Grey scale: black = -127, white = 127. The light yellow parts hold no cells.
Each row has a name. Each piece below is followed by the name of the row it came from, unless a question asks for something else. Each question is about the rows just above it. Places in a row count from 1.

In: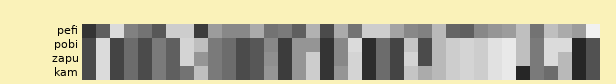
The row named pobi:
-52; 91; -59; -19; -52; -5; -32; 84; 63; -5; -19; -52; -40; 8; -67; 21; 21; -75; 8; 91; -82; -19; -59; 69; -52; 57; 77; 84; 77; 97; 105; 63; -5; 91; 91; -89; -46
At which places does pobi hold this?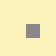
14 19
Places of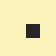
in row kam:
32 36
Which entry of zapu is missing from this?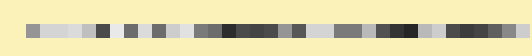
15
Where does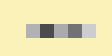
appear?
pefi
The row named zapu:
-52; 91; -59; -19; -52; -5; -32; 84; 21; -5; -19; -52; -40; 15; -67; 21; 77; -75; 8; 84; -82; -19; -59; 84; -52; 57; 77; 84; 77; 97; 105; 63; -5; 91; 57; -89; -46
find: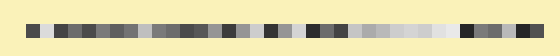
kam

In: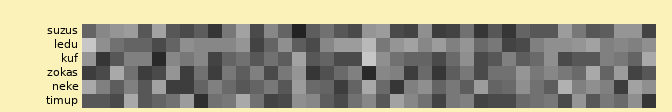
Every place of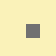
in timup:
7 10 13 20 25 33
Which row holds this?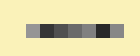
zokas
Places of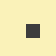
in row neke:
7 8 19 39
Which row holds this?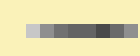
kuf
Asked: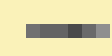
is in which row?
kuf
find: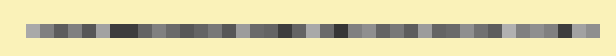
neke

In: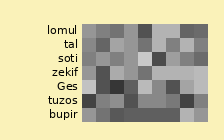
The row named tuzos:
-60; 0; 14; -45; 8; 8; -6; -60; 0
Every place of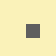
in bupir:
4 5 6 7
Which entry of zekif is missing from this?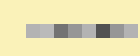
43
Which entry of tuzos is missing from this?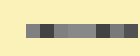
14
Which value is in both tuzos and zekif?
-45
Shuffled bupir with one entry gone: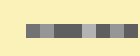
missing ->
-39
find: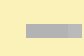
zekif

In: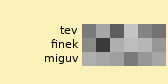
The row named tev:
-5; 38; -33; 68; 3; -12
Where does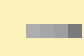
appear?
miguv
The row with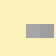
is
miguv
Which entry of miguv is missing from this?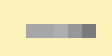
31
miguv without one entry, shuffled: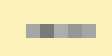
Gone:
31

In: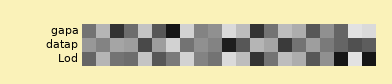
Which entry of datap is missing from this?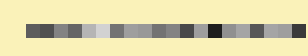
-5
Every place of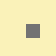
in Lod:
3 10 14
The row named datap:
24; 3; 37; 30; -54; 30; 82; -12; 16; 3; -97; -40; 53; 37; -69; -12; 30; -5; -26; -47; -34

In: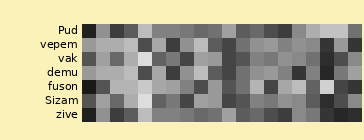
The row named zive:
-95; 17; -66; -35; 60; 1; 1; -7; -22; -14; 32; -35; -22; -50; -66; 9; -7; -74; -88; -82
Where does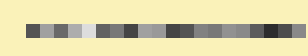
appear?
Sizam

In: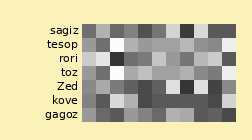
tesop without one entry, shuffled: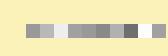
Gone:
17
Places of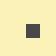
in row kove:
5 10
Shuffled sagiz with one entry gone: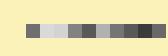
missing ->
-46
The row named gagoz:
25; -22; -38; 25; 2; -22; 49; 41; -38; -30; -54
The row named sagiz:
-16; 49; -22; 2; -46; -10; 83; -68; 89; -38; -38

